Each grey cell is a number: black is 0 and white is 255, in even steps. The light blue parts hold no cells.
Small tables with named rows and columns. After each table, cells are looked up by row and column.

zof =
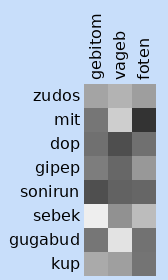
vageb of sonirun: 98
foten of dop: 112
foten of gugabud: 114
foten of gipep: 152
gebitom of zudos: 164
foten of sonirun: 102
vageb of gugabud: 227
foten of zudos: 158
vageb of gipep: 103
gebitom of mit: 118
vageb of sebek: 145
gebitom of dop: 112
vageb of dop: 78
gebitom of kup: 170
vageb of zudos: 179
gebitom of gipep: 125
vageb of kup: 159

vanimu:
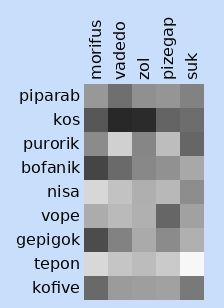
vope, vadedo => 186
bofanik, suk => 168
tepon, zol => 188
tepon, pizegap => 202
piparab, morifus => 152
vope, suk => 161
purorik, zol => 134
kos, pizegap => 100
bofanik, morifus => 69
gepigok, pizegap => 139
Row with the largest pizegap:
tepon

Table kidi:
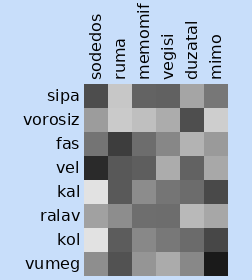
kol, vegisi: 120
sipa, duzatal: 165
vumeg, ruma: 82
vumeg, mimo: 26
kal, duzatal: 108
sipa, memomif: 99
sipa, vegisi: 97

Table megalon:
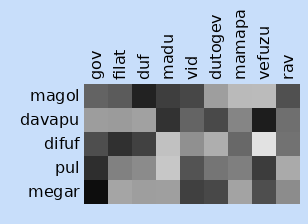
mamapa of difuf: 104
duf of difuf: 65
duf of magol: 34
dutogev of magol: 158
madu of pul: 199
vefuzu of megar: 78
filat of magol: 91

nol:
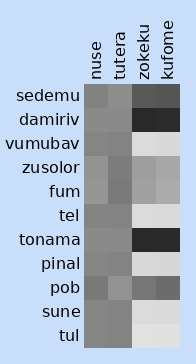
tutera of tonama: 137
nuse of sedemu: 130
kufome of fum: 171
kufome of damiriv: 43
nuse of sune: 134
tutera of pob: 146
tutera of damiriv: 137
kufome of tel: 218
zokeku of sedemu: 89
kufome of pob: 108
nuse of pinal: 134
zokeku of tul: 225
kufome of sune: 218
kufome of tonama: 42
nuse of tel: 132
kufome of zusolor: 167
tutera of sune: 131
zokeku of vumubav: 219
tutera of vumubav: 131
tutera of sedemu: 141
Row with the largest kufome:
tul

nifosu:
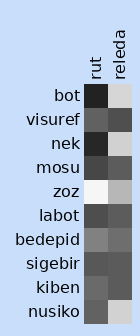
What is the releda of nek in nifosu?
209
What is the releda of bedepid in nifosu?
110
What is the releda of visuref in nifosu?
79
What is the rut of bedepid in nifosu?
129
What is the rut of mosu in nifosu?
71
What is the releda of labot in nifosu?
92
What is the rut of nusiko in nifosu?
98
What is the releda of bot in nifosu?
214
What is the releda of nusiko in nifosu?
210
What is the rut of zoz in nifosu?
246
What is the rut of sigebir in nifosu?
88
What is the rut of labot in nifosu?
78
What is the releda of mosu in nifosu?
92
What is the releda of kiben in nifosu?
91
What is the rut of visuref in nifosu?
97

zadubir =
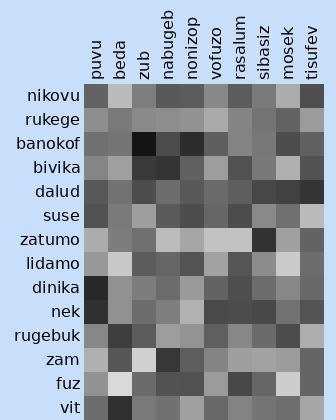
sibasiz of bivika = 121
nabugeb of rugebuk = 157
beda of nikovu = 186
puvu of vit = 109
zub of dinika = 125
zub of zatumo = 112
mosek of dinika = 136
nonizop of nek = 177
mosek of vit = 110
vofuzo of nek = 74
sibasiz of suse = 137
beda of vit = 48
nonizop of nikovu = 92
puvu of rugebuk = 135
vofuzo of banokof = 95
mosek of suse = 112
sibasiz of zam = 162

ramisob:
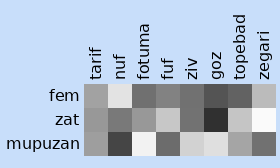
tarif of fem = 162
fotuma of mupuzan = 242
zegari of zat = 250
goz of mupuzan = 223
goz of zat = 48
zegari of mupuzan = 113
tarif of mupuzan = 158
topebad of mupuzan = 165
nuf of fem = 227
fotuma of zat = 152
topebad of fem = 98
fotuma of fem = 112
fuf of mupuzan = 108
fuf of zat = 199
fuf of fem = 130
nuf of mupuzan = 69
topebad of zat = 197

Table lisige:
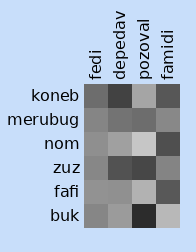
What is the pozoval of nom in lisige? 198
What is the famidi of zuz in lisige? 132
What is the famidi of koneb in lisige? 87
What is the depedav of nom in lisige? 160
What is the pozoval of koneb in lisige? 165
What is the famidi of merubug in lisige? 136
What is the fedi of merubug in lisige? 133
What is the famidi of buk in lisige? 184
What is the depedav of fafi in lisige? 144
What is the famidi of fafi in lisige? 88
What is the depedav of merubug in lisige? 115
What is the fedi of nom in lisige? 143
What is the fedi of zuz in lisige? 135
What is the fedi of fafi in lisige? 146
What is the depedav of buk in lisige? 155
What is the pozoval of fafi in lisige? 178
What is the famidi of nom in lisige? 79
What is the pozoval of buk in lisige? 44
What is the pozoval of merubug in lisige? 109

